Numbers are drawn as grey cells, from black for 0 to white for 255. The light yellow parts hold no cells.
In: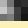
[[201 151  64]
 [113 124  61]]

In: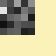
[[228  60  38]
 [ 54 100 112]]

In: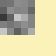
[[ 96 142 132]
 [ 57  98 198]]

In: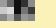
[[202 218  15]
 [136 173  86]]

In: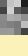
[[ 66 208  90]
 [138 173 167]]

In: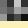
[[115  91 162]
 [152  41  74]]

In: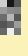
[[155 137 132]
 [108 182  85]]

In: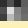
[[ 79 222 131]
 [ 62 184 137]]

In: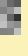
[[129 146 190]
 [182 101  51]]
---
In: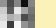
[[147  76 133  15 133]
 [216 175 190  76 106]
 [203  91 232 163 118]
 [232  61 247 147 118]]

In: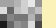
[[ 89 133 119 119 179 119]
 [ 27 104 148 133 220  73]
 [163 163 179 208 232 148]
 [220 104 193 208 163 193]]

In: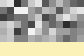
[[212 228  45 116 200 228  88 144 188 144 103  88]
 [174 200  61 116 243 200 144 212 159 159 130 144]
 [ 61  88 116 116 159 200  73 103 188 228 188 144]
 [188 200 130 130 174 159 174 188 144 103 130 159]
 [188 212 174 116  73 228 144 103 130  45  88 130]
 [116  73 243 243 159 130 188 174  88 159 212 228]]

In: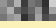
[[133 176 103  75 103 148  60 163]
 [118 148 163  48  88 163  75 103]
 [148 118 176  60 118 103  48 206]]

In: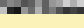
[[191  38  22 150 108 175  96 122  83  53  67  53]
 [108 135 122  83  96 150  96 150 163 207 175 207]]

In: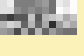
[[155 142  74 169  88 181 101 155 126 113 113]
 [ 88  60  88  88 196  88 181 196 211 169 196]
 [223 236 126 126 126 142 155 113 236 223 252]
 [223 223 142 126 142 126 142 113 252 236 252]
 [181 211 196 101 181 101 169  47 155 196 169]]

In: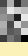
[[147 131  30 231]
 [ 74 176  44 117]
 [ 59 117  89   2]
 [163  89 102 219]
 [131 231 205 190]
 [176  74 219 147]]

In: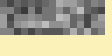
[[130 130  71 103  71 103  87  87  87 117 173 117 173 103 130]
 [130 130  87  58 130  71 117 117 144 103 144 188 103  87  71]
 [103  71 103  87 103  87 103 117 173 158 158 130 103 130 117]
 [158  71 130 130 144 130 117 117 188 173 103 117  71 117 158]
 [158  87 144 158 173 158 188 144 144 158 103 144  71 144 144]]

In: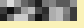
[[ 59  16  75 159 187  75  44 173 187 131  59]
 [159 219 159 103  75  30 118 131  90  90 144]
 [ 30 118 203 203 103  16  59 173 187 118  59]]
